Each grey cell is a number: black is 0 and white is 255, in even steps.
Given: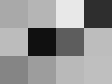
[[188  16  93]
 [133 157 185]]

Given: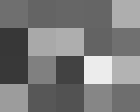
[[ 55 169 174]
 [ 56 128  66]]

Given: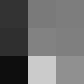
[[ 47 130 127]
 [ 14 203 144]]

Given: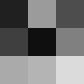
[[ 63  15 128]
 [170 180 219]]

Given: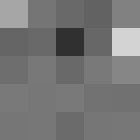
[[101 105  48]
 [110 120 105]]

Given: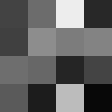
[[ 64 141 124]
 [110 103  37]]

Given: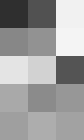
[[135 146 244]
 [228 210  84]]

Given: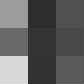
[[104  52  73]
 [215  49  91]]
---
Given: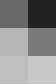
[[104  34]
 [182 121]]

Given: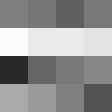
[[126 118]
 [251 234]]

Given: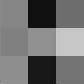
[[133  17]
 [129 144]]

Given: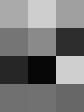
[[170 206]
 [117 138]]

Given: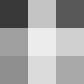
[[ 57 196]
 [159 236]]

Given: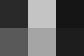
[[ 41 196]
 [ 89 165]]

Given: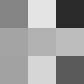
[[132 228]
 [164 177]]

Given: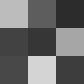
[[188  93]
 [ 66  54]]
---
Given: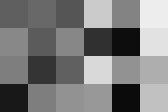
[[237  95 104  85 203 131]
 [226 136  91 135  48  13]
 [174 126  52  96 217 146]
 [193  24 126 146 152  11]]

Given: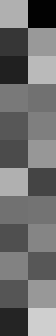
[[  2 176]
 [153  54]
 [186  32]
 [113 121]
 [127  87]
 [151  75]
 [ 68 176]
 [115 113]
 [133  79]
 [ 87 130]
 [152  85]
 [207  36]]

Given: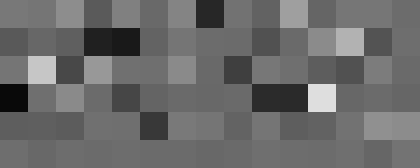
[[108 120 117 141  90 128 105 132  39 114  98 159 101 118 118]
 [110  89 103  95  32  25  99 117 108 107  81 106 139 178  83]
 [106 117 198  72 152 112 111 138 105  63 119 111  93  81 124]
 [102   9 111 138 107  70 100 106 104 106  43  42 222 103 107]
 [140  94  95  92 112 111  56 121 117  99 117  94  98 114 144]
 [115 110 104 109 107 109 107 107 104 106 111 109 108 111 102]]

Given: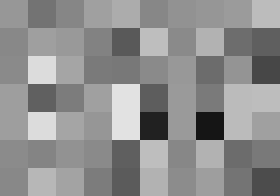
[[188 151 115 134 160 172 135 146 150 155]
 [ 95 136 159 153 130  89 190 138 178 109]
 [ 71 138 220 165 122 120 138 152 108 148]
 [189 158  96 124 160 226  93 154 122 187]
 [160 158 220 165 150 226  33 154  21 187]
 [121 139 132 146 138  95 190 135 178 108]
 [ 76 136 183 163 124  91 178 140 158 116]]

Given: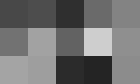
[[131  72  77  47 106]
 [143 114 162  98 206]
 [140 164 158  43  36]]

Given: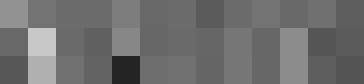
[[ 93 146 115 108 108 125 104 108  91 108 115 105 112]
 [ 91 104 200 106  97 135 103 106 102 118 103 140  86]
 [ 84  87 176 113  99  36 110 113 101 119 103 141  94]]

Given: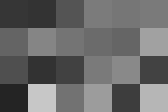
[[122  54  51  84 123 118]
 [161 100 133 116 107 101]
 [ 66  79  50  65 122 137]
 [182  36 199 114 156  61]]

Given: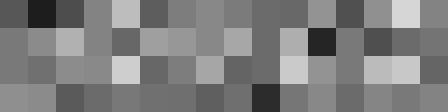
[[131  87  29  77 131 189  93 125 136 123 107 104 147  80 144 214]
 [116 121 139 177 131 103 159 151 136 167 107 174  37 121  79 107]
 [101 121 112 140 137 206 103 125 166 100 107 202 147 121 187 200]
 [131 143 139  90 107 120 112 111  95 111  44 118 136 107 133 121]]
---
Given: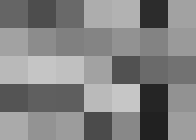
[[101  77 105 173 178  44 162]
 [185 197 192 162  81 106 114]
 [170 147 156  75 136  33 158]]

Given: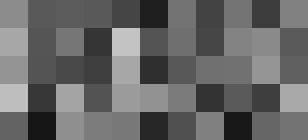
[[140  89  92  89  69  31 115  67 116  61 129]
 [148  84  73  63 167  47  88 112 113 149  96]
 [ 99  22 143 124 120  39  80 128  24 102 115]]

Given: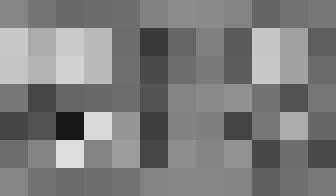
[[133 117 105 107 111 130 140 138 132 101 114 118]
 [196 180 208 185 112  75 110 123  93 200 162 106]
 [ 69  83  24 217 150  63 130 127  68 118 171 102]
 [134 115 107 111 115 132 136 136 132  97 113 120]]

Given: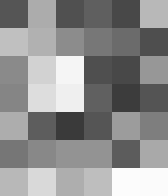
[[ 85 172  80  95  72 184]
 [138 210 245  79  72 151]
 [173  93  58  85 156 126]
 [184 217 174 190 252 251]]

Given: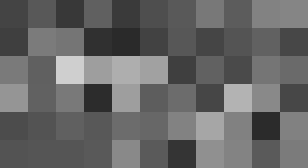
[[ 68  88  56  96  58  78  89 120  92 130 133]
 [122  96 207 158 174 161  63  97  74 117 106]
 [ 76  83  96  88 108 103 130 166 129  43 129]]

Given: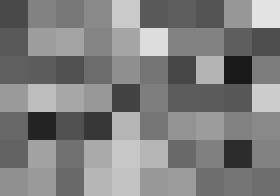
[[ 73 130 120 137 202  89  94  84 151 227]
 [ 96  93  81 108 143 116  71 180  25 125]
 [103  36  81  55 181 118 147 156 129 137]
 [145 154 105 182 194 152 156 110 117 110]]
